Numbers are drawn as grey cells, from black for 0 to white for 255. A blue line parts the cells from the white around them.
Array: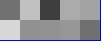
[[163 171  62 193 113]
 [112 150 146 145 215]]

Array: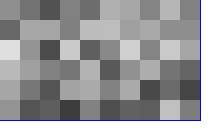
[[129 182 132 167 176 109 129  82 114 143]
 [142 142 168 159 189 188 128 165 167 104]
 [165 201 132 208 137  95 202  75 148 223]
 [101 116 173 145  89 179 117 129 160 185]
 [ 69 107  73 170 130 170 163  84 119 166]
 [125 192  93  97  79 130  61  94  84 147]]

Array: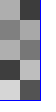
[[ 60 174]
 [168 128]
 [119 175]
 [190  62]
 [ 83 214]]

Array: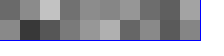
[[163  95 109 150 134 140 113 194 139 106]
 [133  90 137 102 176 151 122  86  56 137]]

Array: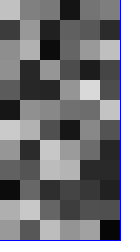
[[126 116  20 121 128 193]
 [ 43  88  96  32 152  60]
 [191 153 101  12 177 142]
 [ 69  28  76 150  39 144]
 [ 77 217 149  37  39  91]
 [195 109 112 136 144  22]
 [ 83 136  22  79 178 202]
 [ 38 108 155 199  43 150]
 [ 41  41 180 188  84  97]
 [ 33  55  68  46 103  12]
 [ 79  80  61 101 200 175]
 [  6 161 148 189  87 153]]

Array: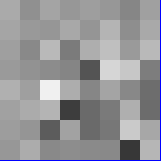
[[160 134 151 158 151 164 144 170]
 [169 142 180 149 168 150 153 165]
 [185 154 191 174 123 185 137 159]
 [125 199 214  84 133 140 146 154]
 [109 136 164 134 173 240 159 176]
 [108 175 122 106  61 180 171 161]
 [167 202 119 106 162  92 149 157]
 [182  55 137 138 141 137 172 151]]

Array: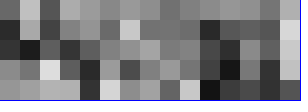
[[176 117 144 150 139 128 113 142 153 136 155 172  85 192 104]
 [215  85  95  87  41 109 115 114 200 106 148 130  67 169  43]
 [201  96 138  47  72 130 123 164 145 129  94  53  94  28  52]
 [193  51 120  22  65 117 153 128  76 155  42  93 221 117 139]
 [ 84  50  74  60  19 200 100 162 141 213  51 177 179 160 150]]

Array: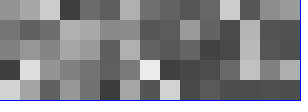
[[154 141  86 204 102  85  98 111 175  93 107  63 204 167 147]
 [ 81  83 181  74  99 153  90  86 139 137 168 177 109  96 117]
 [ 79  85 186  72  67 101  88  98 175  94 154 166 133 150 129]
 [174 129 193 104  76  71  64 235 122  95 115 129 148 221  62]
 [ 78  79  77  77  89  72 210  84 166  59 114 151  97 164 210]]

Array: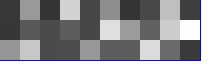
[[ 63 191  72  52 142  71 210  53 153  56]
 [254 204  97 155 223  71  92  75  89  55]
 [ 58 106 219  92  93 152  76  75 199 150]]
